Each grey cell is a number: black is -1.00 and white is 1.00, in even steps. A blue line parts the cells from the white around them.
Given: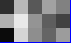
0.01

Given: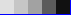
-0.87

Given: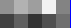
0.03

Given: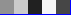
-0.45

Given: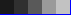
0.52

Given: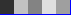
0.25

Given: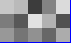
0.72
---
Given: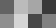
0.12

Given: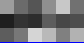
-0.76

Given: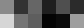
0.68

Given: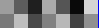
-0.05

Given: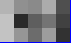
0.53

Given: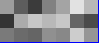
-0.59
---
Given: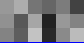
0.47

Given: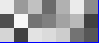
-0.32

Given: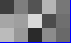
-0.18

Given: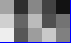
0.00

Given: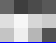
-0.36

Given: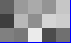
-0.12

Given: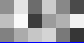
-0.58

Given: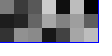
0.48

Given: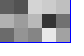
0.27

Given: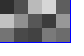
-0.15
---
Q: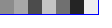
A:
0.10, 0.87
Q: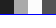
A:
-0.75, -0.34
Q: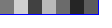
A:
-0.05, -0.28
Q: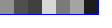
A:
0.13, -0.78
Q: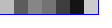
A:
0.48, 0.60
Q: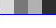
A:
0.71, -0.64
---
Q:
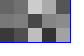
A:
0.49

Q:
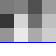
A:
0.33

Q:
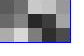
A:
-0.02

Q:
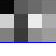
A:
0.11

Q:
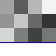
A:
-0.49

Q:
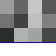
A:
0.28
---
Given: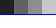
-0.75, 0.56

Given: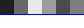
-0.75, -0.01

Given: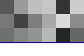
-0.31, -0.19

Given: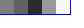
-0.01, 0.94

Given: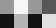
0.19, 0.76

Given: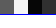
-0.28, -0.62

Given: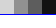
0.67, -0.86

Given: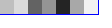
0.50, 0.90
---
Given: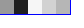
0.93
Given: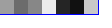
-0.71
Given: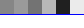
0.44
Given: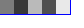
0.46
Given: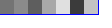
0.76
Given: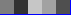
0.55
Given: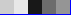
-0.81
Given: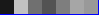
-0.01
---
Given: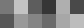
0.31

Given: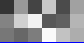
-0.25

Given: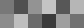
0.25

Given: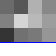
0.45

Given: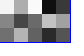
0.52

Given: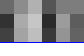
0.22

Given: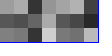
-0.44
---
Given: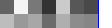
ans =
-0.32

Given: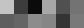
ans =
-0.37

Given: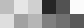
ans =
-0.36

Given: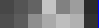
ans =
0.23

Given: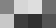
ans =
0.74

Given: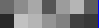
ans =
0.42

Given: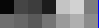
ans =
0.65
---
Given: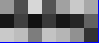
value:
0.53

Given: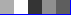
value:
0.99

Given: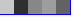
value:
-0.63

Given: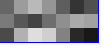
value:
0.62

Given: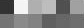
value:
0.02

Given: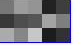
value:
0.05

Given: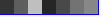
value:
-0.70

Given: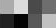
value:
-0.74

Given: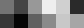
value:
-0.25
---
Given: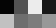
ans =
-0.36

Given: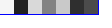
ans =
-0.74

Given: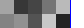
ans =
-0.57

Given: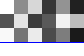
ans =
0.10

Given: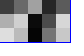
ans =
-0.18

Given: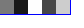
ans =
-0.81

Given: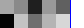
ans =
0.08

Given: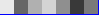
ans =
-0.20
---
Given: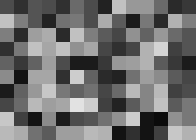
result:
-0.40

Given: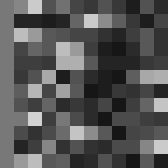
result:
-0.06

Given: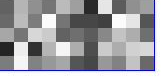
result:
-0.23

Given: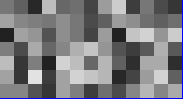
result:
-0.07

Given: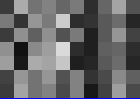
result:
-0.54

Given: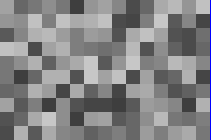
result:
0.27
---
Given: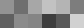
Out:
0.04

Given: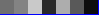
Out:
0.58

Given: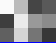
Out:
-0.08

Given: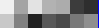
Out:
-0.74

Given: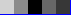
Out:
-0.99

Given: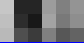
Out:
-0.54
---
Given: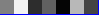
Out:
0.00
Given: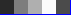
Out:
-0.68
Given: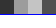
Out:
-0.60
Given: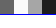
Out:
-0.20
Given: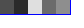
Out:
-0.39
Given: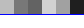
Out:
0.48
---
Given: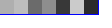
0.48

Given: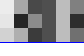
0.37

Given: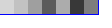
0.52

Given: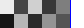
0.43

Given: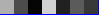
-0.40

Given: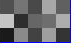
0.08

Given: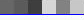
-0.29

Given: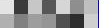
0.01
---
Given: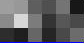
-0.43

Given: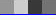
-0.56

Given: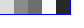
0.95

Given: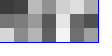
-0.13

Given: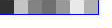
0.83

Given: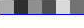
0.71

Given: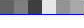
0.15

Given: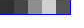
0.62

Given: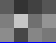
0.05
